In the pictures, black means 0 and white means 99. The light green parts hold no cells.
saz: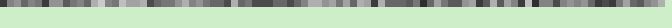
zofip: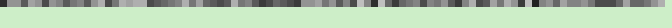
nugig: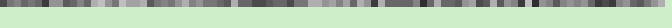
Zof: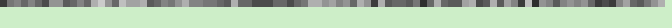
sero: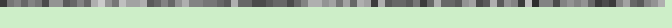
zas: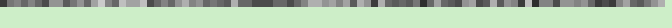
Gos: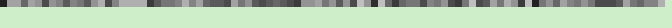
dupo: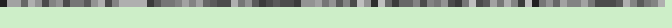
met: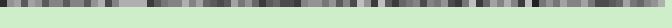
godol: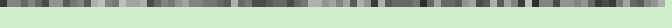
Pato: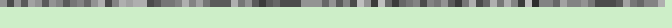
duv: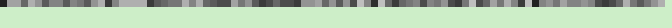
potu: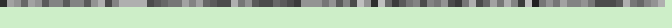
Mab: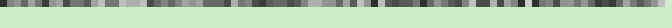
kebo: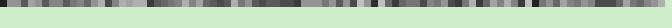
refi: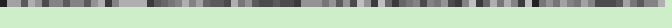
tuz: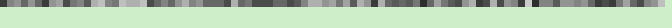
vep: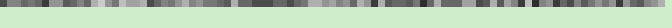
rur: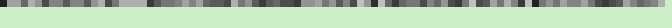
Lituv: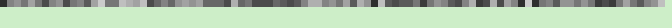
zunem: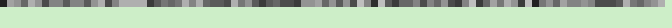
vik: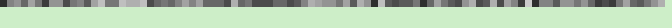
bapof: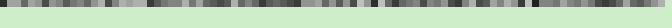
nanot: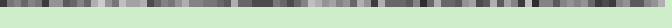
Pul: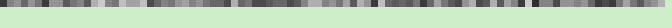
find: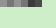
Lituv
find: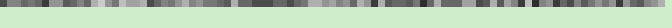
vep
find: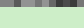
vik
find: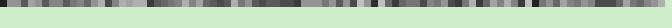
kebo
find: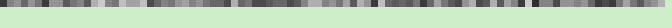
Pul

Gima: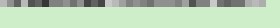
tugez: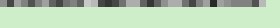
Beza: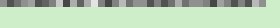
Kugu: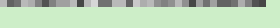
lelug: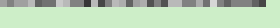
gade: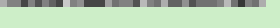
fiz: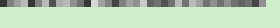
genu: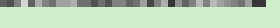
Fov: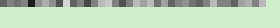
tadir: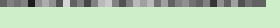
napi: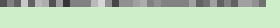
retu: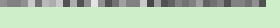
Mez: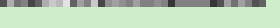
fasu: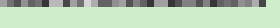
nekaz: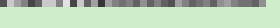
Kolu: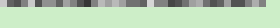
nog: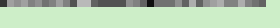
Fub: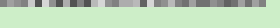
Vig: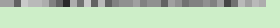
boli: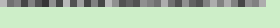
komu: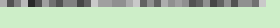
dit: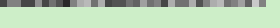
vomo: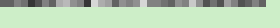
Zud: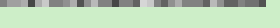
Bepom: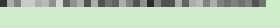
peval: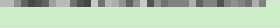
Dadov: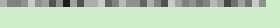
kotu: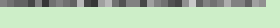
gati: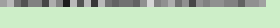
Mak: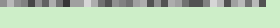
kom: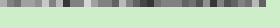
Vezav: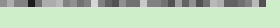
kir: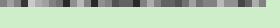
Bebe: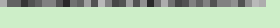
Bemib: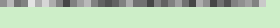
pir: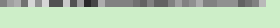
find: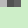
Gima
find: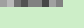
kotu
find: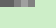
pir

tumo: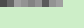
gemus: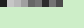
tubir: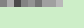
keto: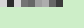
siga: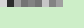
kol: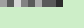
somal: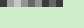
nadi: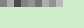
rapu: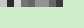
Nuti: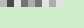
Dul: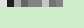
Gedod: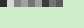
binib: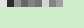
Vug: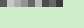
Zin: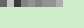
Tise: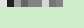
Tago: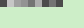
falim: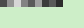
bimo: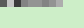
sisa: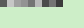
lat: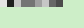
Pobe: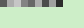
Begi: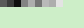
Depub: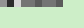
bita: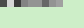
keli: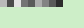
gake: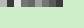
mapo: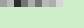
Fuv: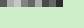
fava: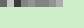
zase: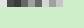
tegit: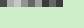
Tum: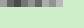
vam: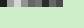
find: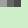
Tum
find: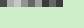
tegit
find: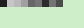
gemus

